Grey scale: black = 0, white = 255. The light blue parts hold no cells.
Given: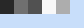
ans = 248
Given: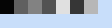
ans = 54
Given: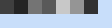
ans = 149
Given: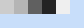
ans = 35
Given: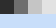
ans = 197
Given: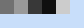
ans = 15
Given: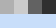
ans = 98
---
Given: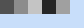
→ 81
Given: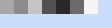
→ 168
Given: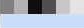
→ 128
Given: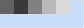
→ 99
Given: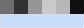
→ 111
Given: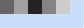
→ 102
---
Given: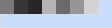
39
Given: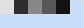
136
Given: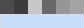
200
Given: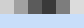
91
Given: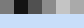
80
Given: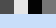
3
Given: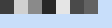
138
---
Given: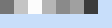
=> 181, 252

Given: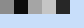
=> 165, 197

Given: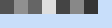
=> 222, 222

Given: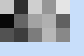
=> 163, 229

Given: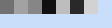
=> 16, 210

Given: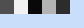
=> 9, 241

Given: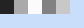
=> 251, 251
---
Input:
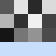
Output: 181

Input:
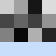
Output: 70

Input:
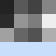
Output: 43

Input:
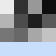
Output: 180

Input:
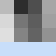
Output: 216

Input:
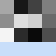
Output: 141

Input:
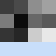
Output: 123
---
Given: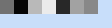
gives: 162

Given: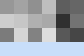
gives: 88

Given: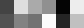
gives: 37

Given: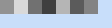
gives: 91

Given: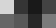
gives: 39

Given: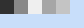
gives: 166
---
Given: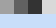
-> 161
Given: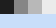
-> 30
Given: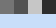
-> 116
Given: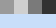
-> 154
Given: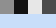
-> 143
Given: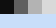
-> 14
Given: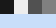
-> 24
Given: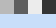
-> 185
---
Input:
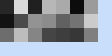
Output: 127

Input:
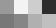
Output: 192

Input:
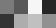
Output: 145

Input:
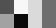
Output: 110

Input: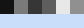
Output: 144

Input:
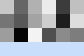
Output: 125

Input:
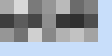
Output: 163
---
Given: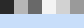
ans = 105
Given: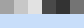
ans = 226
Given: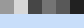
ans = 70
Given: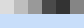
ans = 153
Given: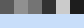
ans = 116
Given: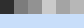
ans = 146
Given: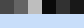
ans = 190
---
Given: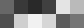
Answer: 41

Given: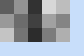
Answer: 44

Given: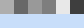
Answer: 62

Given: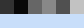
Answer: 8

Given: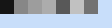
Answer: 21

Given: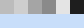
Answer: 30

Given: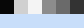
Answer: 7

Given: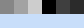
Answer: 0
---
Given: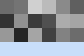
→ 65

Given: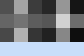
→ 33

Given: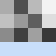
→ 64

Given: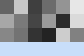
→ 35

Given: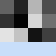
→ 195

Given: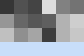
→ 61

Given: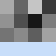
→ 138

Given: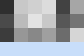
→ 159

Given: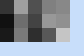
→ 46

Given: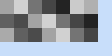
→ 209
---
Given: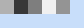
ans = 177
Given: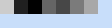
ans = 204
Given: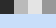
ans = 43
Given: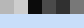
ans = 183
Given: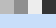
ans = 188
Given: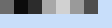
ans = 107
